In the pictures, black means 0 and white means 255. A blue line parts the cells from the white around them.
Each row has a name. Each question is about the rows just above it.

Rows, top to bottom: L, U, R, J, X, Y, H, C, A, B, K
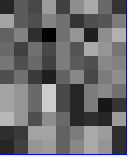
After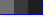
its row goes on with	98, 136, 72, 124, 142
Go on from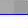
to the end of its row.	46
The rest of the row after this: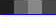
124, 142

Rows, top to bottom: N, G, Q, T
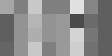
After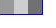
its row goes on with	95
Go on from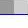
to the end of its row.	113, 95
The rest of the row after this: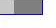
225, 133, 95
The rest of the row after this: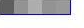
212, 119, 95
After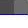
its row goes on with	95
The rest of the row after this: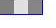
95
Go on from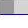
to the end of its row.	119, 95

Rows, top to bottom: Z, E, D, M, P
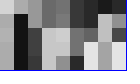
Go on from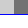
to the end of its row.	99, 192, 71
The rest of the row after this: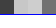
99, 192, 71
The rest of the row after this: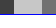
228, 164, 228
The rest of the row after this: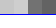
192, 71
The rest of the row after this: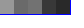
26, 41
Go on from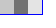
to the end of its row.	164, 228
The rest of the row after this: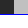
144

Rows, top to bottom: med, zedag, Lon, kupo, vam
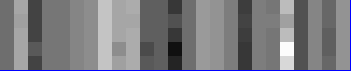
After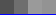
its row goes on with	125, 67, 125, 125, 160, 81, 133, 103, 147
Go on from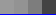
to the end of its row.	125, 125, 160, 81, 133, 103, 147
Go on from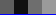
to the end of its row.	147, 125, 55, 125, 118, 252, 81, 133, 95, 147
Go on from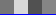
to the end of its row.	103, 147

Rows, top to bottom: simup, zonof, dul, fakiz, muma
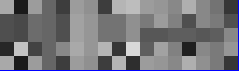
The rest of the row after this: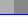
115, 54
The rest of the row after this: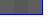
136

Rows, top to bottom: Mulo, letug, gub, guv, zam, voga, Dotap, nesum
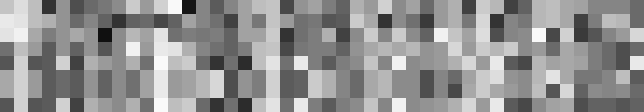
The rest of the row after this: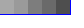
106
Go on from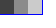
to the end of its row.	133, 203, 139, 98, 241, 196, 162, 221, 78, 133, 139, 249, 72, 209, 58, 85, 133, 154, 215

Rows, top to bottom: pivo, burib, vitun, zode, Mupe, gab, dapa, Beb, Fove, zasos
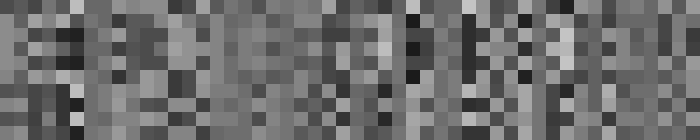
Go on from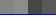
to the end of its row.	52, 33, 110, 124, 153, 116, 82, 76, 140, 140, 64, 116, 104, 116, 140, 124, 110, 82, 97, 70, 160, 110, 82, 140, 116, 146, 82, 124, 104, 46, 52, 153, 82, 166, 116, 70, 174, 124, 97, 160, 110, 97, 116, 82, 124, 64
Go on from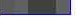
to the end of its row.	82, 160, 116, 70, 70, 124, 97, 46, 58, 153, 82, 166, 116, 89, 196, 104, 97, 146, 132, 89, 116, 70, 124, 58
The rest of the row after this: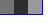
132, 132, 46, 97, 174, 182, 76, 104, 64, 132, 97, 104, 64, 132, 64
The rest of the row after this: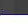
132, 153, 89, 116, 27, 160, 110, 124, 52, 153, 70, 146, 33, 104, 153, 89, 70, 97, 70, 97, 97, 104, 89, 116, 140
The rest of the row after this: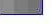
89, 104, 76, 160, 116, 76, 89, 116, 160, 89, 116, 89, 52, 52, 153, 76, 166, 116, 64, 153, 124, 97, 166, 89, 97, 116, 97, 110, 76
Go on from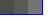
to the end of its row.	160, 89, 116, 89, 52, 52, 153, 76, 166, 116, 64, 153, 124, 97, 166, 89, 97, 116, 97, 110, 76

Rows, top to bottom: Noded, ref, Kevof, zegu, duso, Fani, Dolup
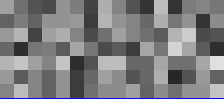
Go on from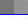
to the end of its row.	52, 140
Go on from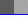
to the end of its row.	118, 75, 91, 60, 166, 118, 211, 166, 91, 46
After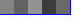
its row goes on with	160, 140, 83, 104, 174, 39, 83, 153, 98

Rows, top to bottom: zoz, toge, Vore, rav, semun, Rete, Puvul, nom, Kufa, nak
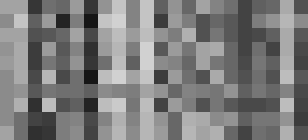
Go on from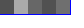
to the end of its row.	81, 189, 88
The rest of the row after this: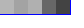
111, 103, 176, 81
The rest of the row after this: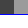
125, 81, 118, 88, 73, 73, 81, 189, 67
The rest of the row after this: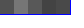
96, 170, 88
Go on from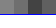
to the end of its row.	103, 170, 81
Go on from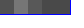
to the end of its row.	81, 189, 67

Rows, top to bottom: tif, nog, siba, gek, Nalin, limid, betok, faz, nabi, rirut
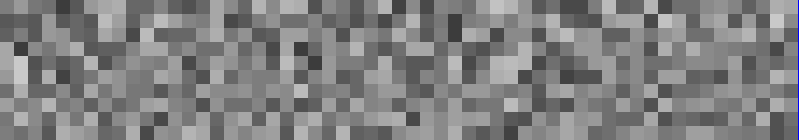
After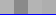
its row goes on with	81, 138, 119, 88, 132, 180, 66, 138, 73, 132, 125, 111, 159, 194, 180, 146, 88, 111, 73, 73, 125, 187, 96, 103, 180, 73, 111, 111, 138, 146, 132, 96, 125, 174, 167
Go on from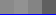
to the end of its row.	125, 174, 167
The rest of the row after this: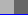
88, 81, 153, 167, 167, 73, 194, 167, 96, 153, 167, 88, 153, 88, 201, 138

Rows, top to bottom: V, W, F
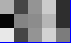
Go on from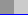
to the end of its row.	46
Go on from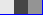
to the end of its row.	210, 124
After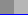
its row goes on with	46
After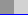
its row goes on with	124
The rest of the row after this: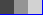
124

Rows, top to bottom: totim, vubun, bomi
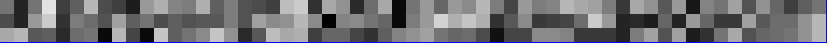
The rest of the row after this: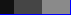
131, 57, 57, 57, 36, 124, 161, 82, 161, 29, 50, 116, 168, 82, 102, 108, 116, 145, 183
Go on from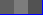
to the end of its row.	76, 63, 189, 203, 50, 168, 145, 42, 108, 168, 10, 116, 153, 102, 153, 138, 183, 124, 69, 153, 124, 131, 183, 168, 161, 124, 57, 168, 145, 88, 153, 23, 131, 116, 161, 82, 145, 102, 63, 95, 116
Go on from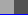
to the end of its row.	102, 108, 116, 145, 183
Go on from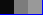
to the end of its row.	210, 175, 197, 175, 50, 88, 138, 57, 63, 69, 108, 203, 153, 36, 42, 29, 102, 36, 153, 102, 57, 57, 161, 88, 108, 108, 145, 183
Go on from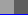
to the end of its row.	116, 76, 95, 82, 88, 88, 124, 82, 161, 138, 145, 183, 138, 2, 131, 138, 116, 102, 10, 124, 153, 210, 175, 197, 175, 50, 88, 138, 57, 63, 69, 108, 203, 153, 36, 42, 29, 102, 36, 153, 102, 57, 57, 161, 88, 108, 108, 145, 183
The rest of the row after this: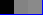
116, 102, 10, 124, 153, 210, 175, 197, 175, 50, 88, 138, 57, 63, 69, 108, 203, 153, 36, 42, 29, 102, 36, 153, 102, 57, 57, 161, 88, 108, 108, 145, 183
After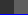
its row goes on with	131, 145, 161, 116, 102, 108, 76, 17, 69, 69, 138, 138, 131, 57, 57, 57, 36, 124, 161, 82, 161, 29, 50, 116, 168, 82, 102, 108, 116, 145, 183

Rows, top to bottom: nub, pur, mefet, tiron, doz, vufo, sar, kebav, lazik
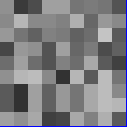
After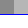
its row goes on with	137, 137, 129, 175, 103, 152, 137
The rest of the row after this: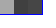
168, 129, 175, 90
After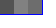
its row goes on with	168, 90, 64

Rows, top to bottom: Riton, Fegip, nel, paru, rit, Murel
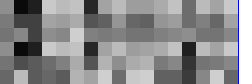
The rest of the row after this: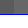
91, 179, 163, 207, 109, 201, 207, 97, 97, 59, 135, 207, 103
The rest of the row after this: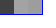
171, 85, 97, 149, 103, 97, 149, 157, 109, 128, 103, 163
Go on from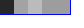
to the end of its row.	171, 194, 109, 187, 163, 201

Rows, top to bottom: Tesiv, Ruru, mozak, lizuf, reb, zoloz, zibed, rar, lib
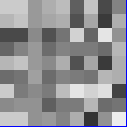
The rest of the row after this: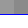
174, 81, 166, 58, 174
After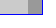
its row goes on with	174, 188, 95, 195, 73, 131
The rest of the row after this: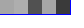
174
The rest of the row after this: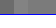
108, 182
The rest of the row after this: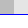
210, 223, 66

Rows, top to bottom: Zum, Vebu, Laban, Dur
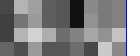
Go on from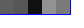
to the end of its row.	130
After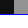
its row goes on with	122, 130
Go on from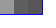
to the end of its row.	17, 146, 122, 130
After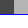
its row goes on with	160, 94, 86, 17, 138, 122, 130
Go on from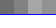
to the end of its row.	195
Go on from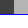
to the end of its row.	210, 174, 109, 130, 167, 146, 195

